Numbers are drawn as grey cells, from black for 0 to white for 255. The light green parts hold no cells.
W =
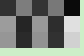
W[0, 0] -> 49
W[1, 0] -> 156
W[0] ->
[49, 125, 52, 120, 10]
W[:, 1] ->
[125, 37, 42]

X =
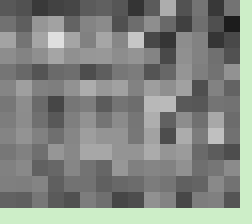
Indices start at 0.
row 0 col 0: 88
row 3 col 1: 131
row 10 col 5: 115
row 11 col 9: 124
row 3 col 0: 141
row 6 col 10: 186
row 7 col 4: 127
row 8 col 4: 134
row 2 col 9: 72
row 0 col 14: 115
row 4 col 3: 106
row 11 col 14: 114
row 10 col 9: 133
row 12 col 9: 145
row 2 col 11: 141
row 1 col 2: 150
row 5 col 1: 159
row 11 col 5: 114
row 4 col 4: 110
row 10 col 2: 97
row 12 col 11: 71
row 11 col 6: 96
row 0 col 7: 86
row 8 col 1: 147
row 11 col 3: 95
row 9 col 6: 167
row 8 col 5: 158
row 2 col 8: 198
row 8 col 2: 129
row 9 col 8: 148
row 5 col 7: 161
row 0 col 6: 96
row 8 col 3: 111
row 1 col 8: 109
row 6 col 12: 87
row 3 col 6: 152
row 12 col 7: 70

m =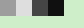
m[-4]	157
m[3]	16
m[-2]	69

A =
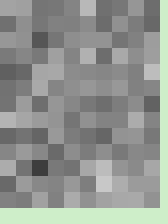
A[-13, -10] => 163
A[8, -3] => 147
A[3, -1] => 158
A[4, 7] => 139
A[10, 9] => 167
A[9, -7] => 106
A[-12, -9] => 143
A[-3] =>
[172, 115, 61, 121, 115, 167, 188, 148, 138, 167]
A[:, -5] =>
[184, 139, 147, 177, 137, 151, 120, 145, 114, 124, 167, 126, 145]
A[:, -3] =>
[119, 145, 117, 169, 139, 152, 125, 131, 147, 121, 148, 173, 168]
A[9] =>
[134, 154, 136, 106, 141, 124, 142, 121, 136, 133]
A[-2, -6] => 152
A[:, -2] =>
[150, 124, 129, 142, 128, 129, 140, 172, 149, 136, 138, 155, 169]
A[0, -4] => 112
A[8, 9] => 120
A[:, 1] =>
[160, 143, 145, 134, 104, 125, 156, 166, 115, 154, 115, 155, 124]
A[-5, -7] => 153
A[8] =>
[104, 115, 101, 153, 124, 114, 102, 147, 149, 120]
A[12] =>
[129, 124, 161, 129, 171, 145, 162, 168, 169, 146]
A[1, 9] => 104

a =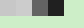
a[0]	199

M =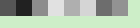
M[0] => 85
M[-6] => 140

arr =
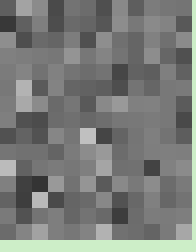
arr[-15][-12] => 95
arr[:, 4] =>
[115, 106, 125, 148, 116, 101, 118, 112, 118, 123, 119, 114, 101, 102, 119]
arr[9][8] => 118
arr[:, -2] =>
[118, 131, 112, 102, 127, 120, 120, 120, 115, 127, 129, 108, 103, 123, 122]
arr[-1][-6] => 178
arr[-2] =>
[122, 82, 116, 126, 102, 115, 105, 61, 108, 124, 123, 126]
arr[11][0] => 128
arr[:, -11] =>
[163, 96, 78, 125, 132, 179, 169, 81, 99, 113, 98, 64, 62, 82, 132]
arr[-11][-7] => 109
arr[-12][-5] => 116
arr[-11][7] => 70
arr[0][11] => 116
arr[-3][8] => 104
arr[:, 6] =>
[79, 86, 142, 132, 115, 94, 137, 110, 69, 153, 165, 90, 136, 105, 178]
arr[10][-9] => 123
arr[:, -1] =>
[116, 88, 139, 80, 97, 122, 91, 73, 93, 126, 139, 122, 115, 126, 167]
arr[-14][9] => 138
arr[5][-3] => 102
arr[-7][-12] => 81
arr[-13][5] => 80
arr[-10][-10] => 90
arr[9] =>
[117, 113, 113, 100, 123, 140, 153, 108, 118, 126, 127, 126]
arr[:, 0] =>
[95, 56, 142, 128, 123, 120, 124, 127, 81, 117, 187, 128, 99, 122, 107]
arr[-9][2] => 139
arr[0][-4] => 94
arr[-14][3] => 77
